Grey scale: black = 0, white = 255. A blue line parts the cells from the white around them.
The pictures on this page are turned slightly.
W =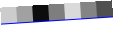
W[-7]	204
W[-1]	80
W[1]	161
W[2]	13

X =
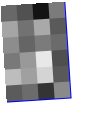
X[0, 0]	104
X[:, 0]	[104, 165, 141, 121, 189, 91]
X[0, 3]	123
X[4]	[189, 160, 212, 89]
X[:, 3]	[123, 90, 107, 79, 89, 138]
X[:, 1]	[81, 114, 101, 153, 160, 108]
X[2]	[141, 101, 123, 107]

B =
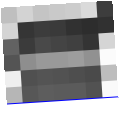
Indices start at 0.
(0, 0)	191
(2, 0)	98
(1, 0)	212
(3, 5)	145
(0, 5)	218
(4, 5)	74
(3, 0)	84
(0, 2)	196
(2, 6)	213
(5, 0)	182
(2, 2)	73
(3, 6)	251
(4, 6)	189

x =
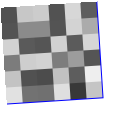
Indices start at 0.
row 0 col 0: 81
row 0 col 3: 82
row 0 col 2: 204
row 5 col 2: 112
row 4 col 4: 93
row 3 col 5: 85
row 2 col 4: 91
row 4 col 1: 81
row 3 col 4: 156

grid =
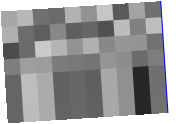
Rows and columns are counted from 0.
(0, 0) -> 167
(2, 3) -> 180
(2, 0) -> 76
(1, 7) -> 188
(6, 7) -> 144
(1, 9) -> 189
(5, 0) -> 101
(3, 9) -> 125
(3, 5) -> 116
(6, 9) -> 113
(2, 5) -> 176
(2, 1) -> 107
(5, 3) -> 98
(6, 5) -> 97
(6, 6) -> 168
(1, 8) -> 129
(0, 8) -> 163
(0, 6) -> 198
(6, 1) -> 188
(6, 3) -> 100
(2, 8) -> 148

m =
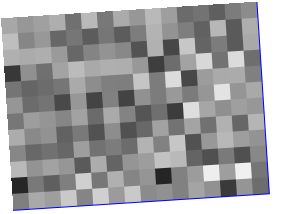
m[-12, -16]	167
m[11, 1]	169
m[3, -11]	169
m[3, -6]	109
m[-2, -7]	37
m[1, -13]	103
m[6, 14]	159
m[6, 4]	162
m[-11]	[190, 134, 152, 103, 118, 92, 118, 92, 125, 179, 147, 126, 97, 183, 90, 174]
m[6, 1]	157
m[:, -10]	[120, 118, 147, 175, 127, 129, 170, 141, 124, 100, 176, 155]
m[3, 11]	163
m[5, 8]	145
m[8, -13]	103
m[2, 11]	199
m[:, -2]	[124, 90, 90, 219, 171, 149, 159, 103, 158, 80, 240, 149]
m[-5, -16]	172
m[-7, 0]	150
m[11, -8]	139
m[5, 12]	150
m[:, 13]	[95, 183, 124, 114, 170, 227, 143, 177, 184, 122, 158, 58]
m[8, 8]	179
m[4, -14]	108
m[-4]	[135, 104, 113, 103, 158, 114, 124, 108, 179, 129, 198, 82, 152, 184, 158, 147]
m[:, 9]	[185, 179, 177, 62, 124, 124, 111, 161, 129, 194, 37, 145]
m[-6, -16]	119
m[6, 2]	149
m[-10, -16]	176
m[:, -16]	[167, 190, 176, 56, 117, 150, 119, 172, 135, 185, 39, 127]
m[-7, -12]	151
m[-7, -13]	73
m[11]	[127, 169, 158, 201, 133, 208, 155, 201, 139, 145, 129, 164, 145, 58, 149, 109]

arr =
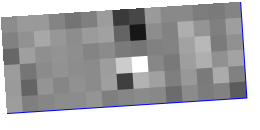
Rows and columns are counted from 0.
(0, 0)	140
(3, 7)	204
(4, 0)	154
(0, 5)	127
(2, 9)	129
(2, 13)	123
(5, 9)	136
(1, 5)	155
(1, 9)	141
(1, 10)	130
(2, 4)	142
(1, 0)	129
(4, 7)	63
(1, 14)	158
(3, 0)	156
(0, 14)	132
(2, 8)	117
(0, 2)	153
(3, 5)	139
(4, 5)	139
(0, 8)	71
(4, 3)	134
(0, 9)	154
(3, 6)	157
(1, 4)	141
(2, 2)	143
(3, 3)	146

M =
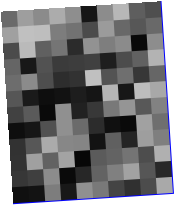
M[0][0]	106
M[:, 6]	[140, 155, 126, 30, 83, 181, 121, 16, 96, 99, 128, 68]
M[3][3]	59
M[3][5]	64
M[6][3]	144
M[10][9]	40
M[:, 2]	[139, 190, 96, 82, 78, 14, 10, 81, 171, 98, 140, 125]
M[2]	[75, 186, 96, 117, 43, 146, 126, 139, 9, 141]
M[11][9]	169
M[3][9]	179
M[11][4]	144
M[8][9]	127
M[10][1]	63
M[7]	[14, 22, 81, 144, 107, 44, 16, 10, 161, 111]
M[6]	[65, 90, 10, 144, 33, 56, 121, 149, 88, 130]
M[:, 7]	[183, 104, 139, 76, 111, 23, 149, 10, 36, 116, 162, 48]
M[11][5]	121
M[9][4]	7
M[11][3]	24
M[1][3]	125
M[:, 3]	[172, 125, 117, 59, 45, 18, 144, 144, 135, 163, 10, 24]
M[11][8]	76
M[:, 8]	[94, 87, 9, 97, 55, 189, 88, 161, 158, 77, 86, 76]
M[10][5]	99
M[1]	[160, 192, 190, 125, 114, 75, 155, 104, 87, 105]

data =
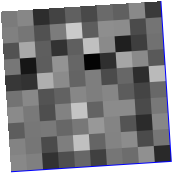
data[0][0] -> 123
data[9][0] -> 136
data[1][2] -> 81
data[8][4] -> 192
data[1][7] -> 140
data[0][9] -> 58
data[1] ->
[128, 118, 81, 124, 202, 93, 142, 140, 75, 116]
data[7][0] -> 93
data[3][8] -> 138
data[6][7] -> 139
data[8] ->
[131, 118, 75, 126, 192, 101, 131, 140, 75, 118]
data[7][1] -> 119
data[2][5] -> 192
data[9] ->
[136, 128, 50, 78, 103, 64, 118, 109, 144, 41]
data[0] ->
[123, 135, 45, 67, 96, 73, 106, 96, 137, 58]
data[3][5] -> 4
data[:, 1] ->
[135, 118, 168, 22, 50, 136, 121, 119, 118, 128]
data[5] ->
[115, 136, 83, 98, 135, 126, 134, 92, 68, 104]
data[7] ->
[93, 119, 121, 103, 120, 152, 132, 84, 43, 135]
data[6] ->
[138, 121, 78, 130, 196, 99, 139, 139, 74, 120]
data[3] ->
[119, 22, 93, 147, 102, 4, 47, 166, 138, 89]
